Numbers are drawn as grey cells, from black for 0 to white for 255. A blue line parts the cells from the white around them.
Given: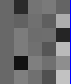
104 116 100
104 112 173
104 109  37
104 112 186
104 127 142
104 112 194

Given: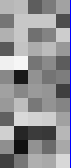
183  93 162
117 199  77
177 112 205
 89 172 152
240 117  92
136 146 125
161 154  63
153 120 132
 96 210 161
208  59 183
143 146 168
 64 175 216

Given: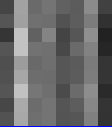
 69 106  97 139
 85 112  82 124
 53  97  68 143
 85 114  72 130
 79 105  86 123
 81 109  86 125
 85 118  75 141
 71 108  85 135
 82 111  84 128

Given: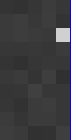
 52  54  55
 58  56  51
 58  59 208
 55  56  59
 52  54  55
 56  52  48
 53  64  55
 54  59  55
 59  59  55
 61  49  62

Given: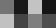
116 195
193 127

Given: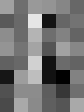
161 153 134
 89 230 102
141 180 130
148 164 162
 97 209 107
 22 190   1
 81 140  55
 74 138  85
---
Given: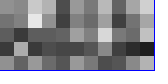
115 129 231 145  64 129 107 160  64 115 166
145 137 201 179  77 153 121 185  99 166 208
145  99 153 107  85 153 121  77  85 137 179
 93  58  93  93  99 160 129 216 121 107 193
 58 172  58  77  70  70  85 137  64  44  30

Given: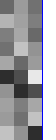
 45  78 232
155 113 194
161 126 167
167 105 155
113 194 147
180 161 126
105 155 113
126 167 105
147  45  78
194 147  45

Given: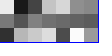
 48 183 202 221  76 251 155
121  84 129 113 106  98  92
235  25  68 196 215 143 136

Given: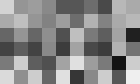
218 143 205 102 224  54 137 205  86 239
211 149 157 137  86  86 109  73 184 170
170 191 149 130 157 109 178 130 170 184
102 149 102 143  80 191 122  94 163  32
122 205  94  80 163 224 157 122  19 205
 67  94  67 137  60 163  73  60 178 115

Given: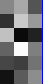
 48 201 153
 18  91 141
 99 251 127
 70  62 115
135 168  84
193  10  33

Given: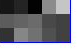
 50 134 113  80  65
 92  99 107  73  65
 22  36   2 140 197

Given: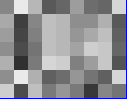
206  76 191 122 150 122  56 134 116
134 234 183  89 102 157 109 102 214
142 234 176  96 109 150 116  96 214
169  63 134 191 183 142 142 176  89
157  69 128 191 183 150 169 191  96
176  48 122 214 206 128 157 199  83
142  76 116 191 183 163 206 199 102

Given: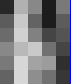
136 185 201 113  69
121 215 163 156  47
 99 215 142 113  55
 40 177 136  28 121
107 209 129  69  84
 92 201  99  28  92

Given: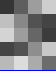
185 220 171 108
 53  94 157 206
 68  82 142 200
212 157 102  60
192 136  82  68
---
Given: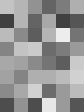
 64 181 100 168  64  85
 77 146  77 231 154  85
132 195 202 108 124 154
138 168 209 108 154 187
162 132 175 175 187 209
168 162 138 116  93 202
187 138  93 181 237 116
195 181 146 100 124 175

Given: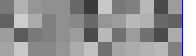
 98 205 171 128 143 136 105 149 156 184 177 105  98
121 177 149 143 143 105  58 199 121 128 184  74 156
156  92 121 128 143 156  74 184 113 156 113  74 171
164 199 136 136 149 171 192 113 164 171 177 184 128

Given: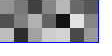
 80 127 177  99  18 226 133
147 120  65 133 183 105  86
190  45 161 205 211  73 153

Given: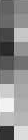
 42 146
 50 220
 70 197
 84 112
 98 132
105 146
125 160
189 181
205 167
241 173

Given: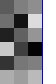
 32  97 149
 51 119 127
 91 127 142
111  18 220
173 157 186
201  63   4

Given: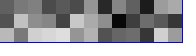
 82 193 142 134  68 200 170 142   8  62 109  89  54
 96 121 128  75  89  75 149  40 134  96  28 156 170
185 121 208 215 222 149 178  82 102 109  54 208 156

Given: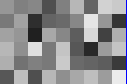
 87 190  79 183 143 168 190 156 235
121 162  46 100 106 135 229 150  52
150 128 135  79 128 183 100 210 202
162 150  32 168 135  93 216  65 175
175 114 128 121 202 106 100  93  58
183 143 223 121 196  87  40 156 196

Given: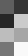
 38 203
 95  53
118 249
189 166
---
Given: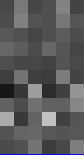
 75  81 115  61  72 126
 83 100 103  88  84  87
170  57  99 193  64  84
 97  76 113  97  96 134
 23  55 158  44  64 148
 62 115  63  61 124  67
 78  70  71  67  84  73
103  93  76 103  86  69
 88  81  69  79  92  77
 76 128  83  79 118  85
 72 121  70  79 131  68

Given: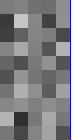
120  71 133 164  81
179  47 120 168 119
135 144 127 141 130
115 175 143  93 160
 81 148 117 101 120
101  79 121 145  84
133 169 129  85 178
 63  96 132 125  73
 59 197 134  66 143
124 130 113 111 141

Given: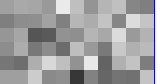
159 159 204 138 142  55 130 102 116 113 195
118 110 174 216 191 146 232  99 176 195 125
141 172 120 140 108 190 153 121 200 176 186
150 166  85  90 146 143 181 168 219 154 179
127 141 143 162 128 182 172 195 134 220 196
160 169 166 153 234 191 148 181 192 134 127

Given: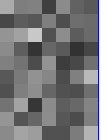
138 164 157  81  81 124 180
149  84 102 141  87  76 127
115 163  54 139  94 104 132
 80 127 142 102  81  78 111
 88 122 146 134  76 128 185
128 115  76 147  61  72 112
139  94  52 103  90  50  70
148 162 200  82 141  92 106
 71  93  87 127  78 110 107
171 126 129  63 139  98  89

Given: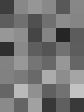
138 100 161  56  95  57
102 186 144  96 114 195
129 122 105 172 141 165
130 152 117 104 151 102
 47 137  94  84 114  93
151 142  69 133  37  92
 93 112  80 112 140 133
 62 136 150 137  88 135

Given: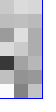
251 131 195
192 147 152
 56 163 183
218 202 173
155 223 173
189 191 186
201 219 215

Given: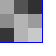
 53 180 201
140 180 155
167  83  48
